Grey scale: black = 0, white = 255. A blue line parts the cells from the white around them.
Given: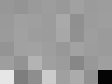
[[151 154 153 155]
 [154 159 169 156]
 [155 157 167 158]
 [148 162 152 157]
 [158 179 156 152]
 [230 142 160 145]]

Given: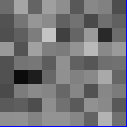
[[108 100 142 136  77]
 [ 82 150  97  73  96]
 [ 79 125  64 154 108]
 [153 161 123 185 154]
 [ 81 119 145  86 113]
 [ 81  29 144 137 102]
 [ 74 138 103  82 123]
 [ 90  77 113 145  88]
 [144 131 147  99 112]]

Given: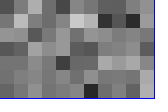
[[ 81 174  71 118  94 145]
 [118 126 133 180  85 155]
 [148  88 151 148 124 120]
 [ 87 162 152  86 130  92]
 [116 139  63 105 154 135]
 [113 134 134 143 122 170]
 [101 144 124  40 128 176]]

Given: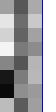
[[161 170]
 [229 201]
 [210 162]
 [244 140]
 [134 181]
 [ 23 184]
 [ 10 154]
 [188 159]]

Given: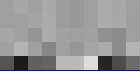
[[160 161 156 159 168]
 [159 164 156 159 169]
 [166 149 161 161 140]
 [160 159 159 165 140]
 [ 84  96 185 220  77]]

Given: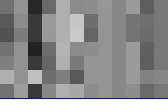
[[113  39 175 141 135  94]
 [ 89  57 175 110 135 111]
 [ 82  57 175 101 135 107]
 [113  34 180 141 135  97]
 [127  57 175 149 135  95]
 [175 192 127 148 135 130]
 [113  57 175 141 135 105]]

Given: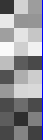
[[ 52 157]
 [232 149]
 [159 198]
 [250 241]
 [190  73]
 [ 81 205]
 [153 217]
 [ 74  74]
 [ 93 128]
 [ 70  64]]

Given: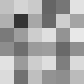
[[193 202 118]
 [176 167 206]
 [122 205 147]
 [141 155 105]
 [226 205 126]
 [219 191 142]]
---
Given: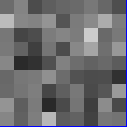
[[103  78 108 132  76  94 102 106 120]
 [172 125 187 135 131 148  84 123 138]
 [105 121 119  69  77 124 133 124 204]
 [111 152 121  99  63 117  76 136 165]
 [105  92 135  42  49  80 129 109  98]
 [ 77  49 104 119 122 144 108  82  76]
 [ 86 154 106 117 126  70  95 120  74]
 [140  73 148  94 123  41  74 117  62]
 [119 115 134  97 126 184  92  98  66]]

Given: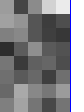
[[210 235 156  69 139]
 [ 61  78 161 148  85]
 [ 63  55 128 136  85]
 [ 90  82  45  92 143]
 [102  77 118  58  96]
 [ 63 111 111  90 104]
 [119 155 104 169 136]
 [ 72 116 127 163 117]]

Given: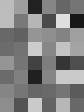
[[102 117 188 158  33 134]
 [223  23 189 121 182  74]
 [131 159 104  97 149 143]
 [195 164 108 114 204 135]
 [ 53  78 149 117  66 126]
 [202 202 107 128  32 133]
 [117  91 133 118 103 105]
 [183 104 141  83 202  99]]

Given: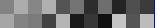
[[ 79  59 131 172 134 176  84 116  45 110  36]
 [ 84 188 166 131 123  66 181  25  55  16 197]]

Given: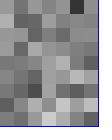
[[ 52 142 153 116 152 132 147]
 [136 131 176  99 103 157 129]
 [140 141 151 149 100 127 107]
 [127 120 155 104 169 148 140]
 [124  96 120 124 134 160 177]
 [184 162 134 117 100 159 152]
 [ 93 115 120 103  77 163 113]
 [158 189  95 135 175 142 197]
 [131  98 125 112 153 203 173]]

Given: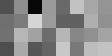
[[167 148  80 142   8 154 105 194]
 [175 144 112 124 213 155  97  97]
 [144 164 113 183 162 109 182 135]
 [189 194  78 169  86 100 200 121]]

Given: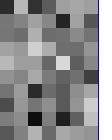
[[167 159  44 183  49  92 159]
 [162  86 119 131 161 135  36]
 [138 115 118 109 176 109 112]
 [110 148 163 153 208 173 110]
 [ 94 135 185 158 158 103 216]
 [112  63 146 133 169 123  98]
 [142 167 115 156  43 108  89]
 [148 205  76 151 117 143  89]
 [ 96 191 125 140  14 126  31]
 [156 148  88 129 179 106 168]]

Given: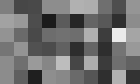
[[ 78 149 127  71  73 141 141 177 174 111]
 [ 47 140 162 153  77  27  91  38 101  88]
 [235 165 147 106  73 109 113 110 176  61]
 [116 153 117 148  81  76  97  45 101  46]
 [111  97 140 111 154 134 189  70 173  59]
 [177  51 140  95  31 142 136 106  85  47]]
